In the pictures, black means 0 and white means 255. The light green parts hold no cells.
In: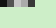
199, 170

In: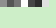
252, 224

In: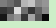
221, 195

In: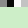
251, 195

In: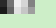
239, 225

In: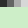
215, 173

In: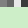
232, 128

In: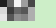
245, 229
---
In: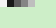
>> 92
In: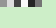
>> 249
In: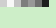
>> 152
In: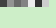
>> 236
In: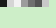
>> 111
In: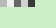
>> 102
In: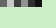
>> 145
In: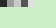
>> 200
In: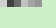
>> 193
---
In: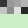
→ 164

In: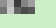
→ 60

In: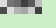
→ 105

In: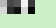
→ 84

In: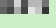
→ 211

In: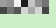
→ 242

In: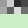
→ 44

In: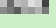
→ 190

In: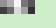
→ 246

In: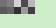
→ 210
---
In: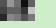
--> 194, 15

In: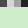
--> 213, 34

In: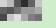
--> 223, 45

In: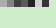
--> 210, 35

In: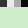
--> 235, 9

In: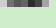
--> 205, 45
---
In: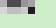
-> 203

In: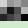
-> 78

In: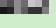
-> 51

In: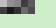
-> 106

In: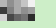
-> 143

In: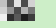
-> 179

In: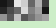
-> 161
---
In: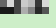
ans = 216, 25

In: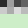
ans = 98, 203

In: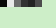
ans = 76, 9

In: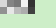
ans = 51, 145

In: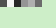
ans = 107, 80

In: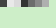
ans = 175, 66

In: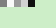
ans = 16, 127

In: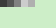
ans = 175, 59
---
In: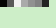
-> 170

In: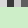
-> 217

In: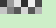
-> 86

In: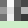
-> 113

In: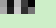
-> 31

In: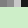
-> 127

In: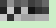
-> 161

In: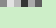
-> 186

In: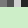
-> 121
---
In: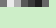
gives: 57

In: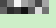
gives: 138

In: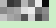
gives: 112

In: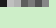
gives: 122

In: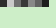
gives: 136

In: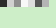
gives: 221
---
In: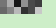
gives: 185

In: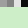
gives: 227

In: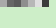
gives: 90

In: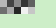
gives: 38

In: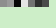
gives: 7

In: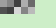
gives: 215
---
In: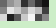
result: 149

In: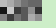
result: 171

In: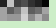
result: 195

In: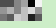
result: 78

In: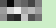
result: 9

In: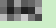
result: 60
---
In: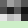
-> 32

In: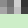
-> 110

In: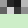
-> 40

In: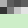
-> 93

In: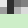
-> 47

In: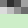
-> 48

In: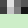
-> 225
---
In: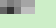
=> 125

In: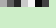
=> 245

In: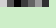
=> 100

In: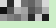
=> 43

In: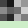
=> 40

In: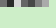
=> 71

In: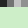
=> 115
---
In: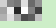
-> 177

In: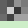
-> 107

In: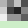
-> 239

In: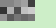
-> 147

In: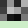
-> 120

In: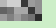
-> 156

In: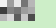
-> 183

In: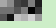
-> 84

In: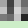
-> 122
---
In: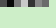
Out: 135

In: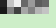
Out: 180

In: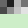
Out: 196

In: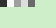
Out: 221

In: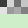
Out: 170

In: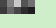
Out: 44

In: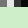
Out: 53

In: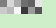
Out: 155

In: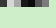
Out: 83
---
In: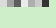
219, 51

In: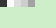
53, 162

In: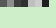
89, 31

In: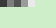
57, 234

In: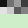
20, 129

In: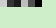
206, 1

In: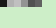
23, 97

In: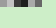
156, 103

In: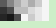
90, 245

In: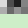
218, 117
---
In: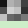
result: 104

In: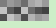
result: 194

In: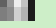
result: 138

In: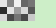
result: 73

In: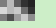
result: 78

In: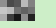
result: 61

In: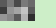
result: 135
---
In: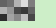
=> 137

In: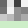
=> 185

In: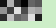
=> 117

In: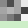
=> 121

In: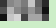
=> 165

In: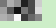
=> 60

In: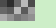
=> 118

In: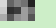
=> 143

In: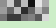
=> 129

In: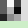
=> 139
